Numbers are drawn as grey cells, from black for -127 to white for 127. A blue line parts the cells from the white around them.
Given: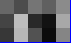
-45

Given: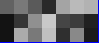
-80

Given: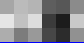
-56

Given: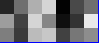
-62

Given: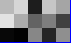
7

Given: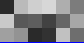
-77
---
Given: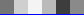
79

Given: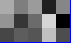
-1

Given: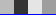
-75

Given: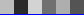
-85

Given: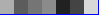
-35

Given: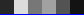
92

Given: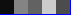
4

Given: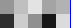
63
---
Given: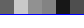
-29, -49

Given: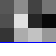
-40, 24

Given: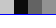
71, 18

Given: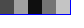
-53, 68

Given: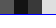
-41, 95

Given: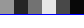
23, -119

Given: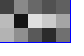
-62, -15

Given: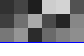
-78, 14
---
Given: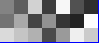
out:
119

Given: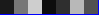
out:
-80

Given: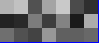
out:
73

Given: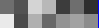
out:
-67

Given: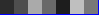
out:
-98

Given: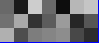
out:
-114

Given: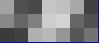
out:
64
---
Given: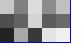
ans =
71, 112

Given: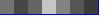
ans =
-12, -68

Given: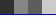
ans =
-78, 75

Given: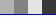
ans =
50, -70

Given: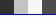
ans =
-79, -50

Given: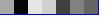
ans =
39, -26
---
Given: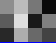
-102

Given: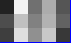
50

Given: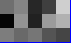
27

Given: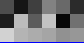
-120

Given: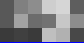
71

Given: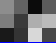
46

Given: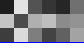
11

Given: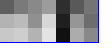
22

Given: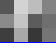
-35
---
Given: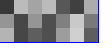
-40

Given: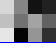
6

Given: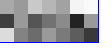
34

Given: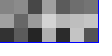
-36

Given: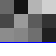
-108

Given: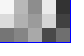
13
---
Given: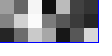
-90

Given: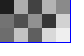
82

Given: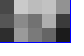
-68

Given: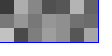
-20

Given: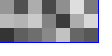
88

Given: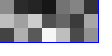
39

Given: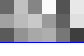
96

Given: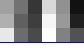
-95
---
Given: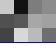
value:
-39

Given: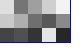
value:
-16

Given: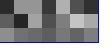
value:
-1

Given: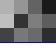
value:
-76

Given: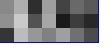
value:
-101

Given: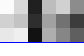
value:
33

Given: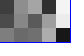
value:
-37
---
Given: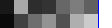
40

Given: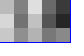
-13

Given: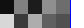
1

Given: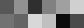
17

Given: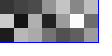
-107

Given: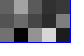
-21

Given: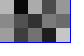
-46

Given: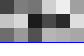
87

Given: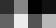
6
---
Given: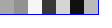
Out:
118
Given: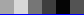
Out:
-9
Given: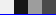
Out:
29
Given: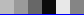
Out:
-24
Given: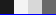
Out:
88
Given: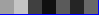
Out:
-63
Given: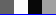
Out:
-119
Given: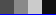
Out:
75
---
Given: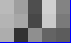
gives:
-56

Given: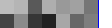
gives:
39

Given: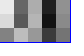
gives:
53

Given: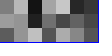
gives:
-56

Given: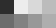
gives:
2

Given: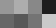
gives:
-39

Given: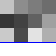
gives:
-61

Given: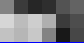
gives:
47

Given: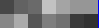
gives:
-15
